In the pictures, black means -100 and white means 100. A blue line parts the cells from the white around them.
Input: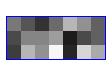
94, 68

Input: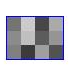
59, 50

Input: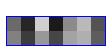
62, 45

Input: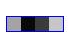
55, 29

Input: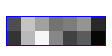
93, 54

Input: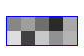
74, 57

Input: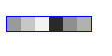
90, 56

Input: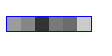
59, 22
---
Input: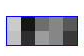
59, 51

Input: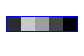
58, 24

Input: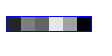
80, 26

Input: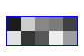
87, 77

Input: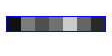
59, -3

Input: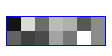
99, 71
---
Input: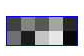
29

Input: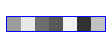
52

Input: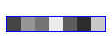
18

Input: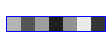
24

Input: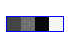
-47

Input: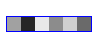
26

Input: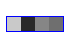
-13

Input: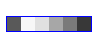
31

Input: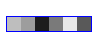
23

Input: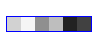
49
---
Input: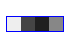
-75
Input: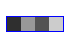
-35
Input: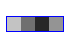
-69
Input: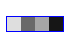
30
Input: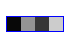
-57
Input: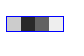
-23
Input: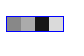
-82
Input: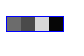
69
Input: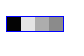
36
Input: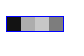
56
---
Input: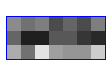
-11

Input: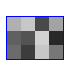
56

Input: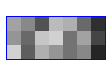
7

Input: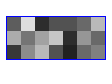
74

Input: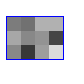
-11

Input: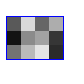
70
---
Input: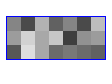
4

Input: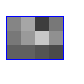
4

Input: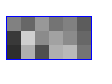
1

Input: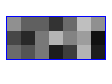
13

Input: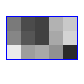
-4

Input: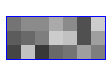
-9

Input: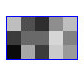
49
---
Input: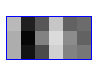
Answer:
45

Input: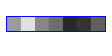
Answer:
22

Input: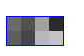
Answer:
-17

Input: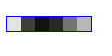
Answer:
78

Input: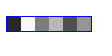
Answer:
-68

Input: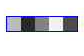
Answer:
47
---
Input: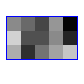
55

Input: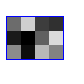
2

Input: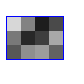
-23

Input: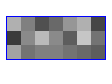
-27

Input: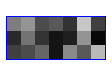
45

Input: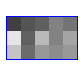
19

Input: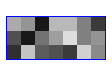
8

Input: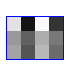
-15

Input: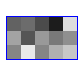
56
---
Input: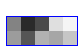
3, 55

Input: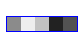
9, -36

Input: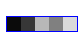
-91, 71

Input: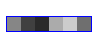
5, -13

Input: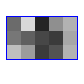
-16, 40

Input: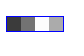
-54, 34

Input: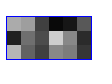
34, -58

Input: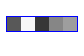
-31, 24

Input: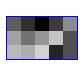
-27, -37
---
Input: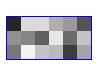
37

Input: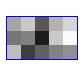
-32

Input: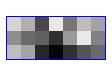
-7

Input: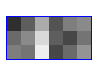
-35

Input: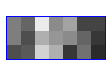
28

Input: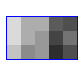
36

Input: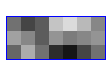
72
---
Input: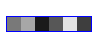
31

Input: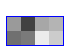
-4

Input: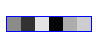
-61

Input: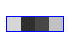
-63

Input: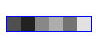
-73

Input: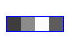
9

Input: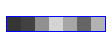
-48

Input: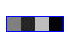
-70

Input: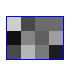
43

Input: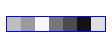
21
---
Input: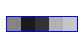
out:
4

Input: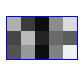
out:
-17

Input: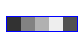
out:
2

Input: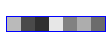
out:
1

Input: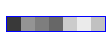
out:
16

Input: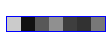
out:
-31

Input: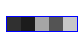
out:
-34
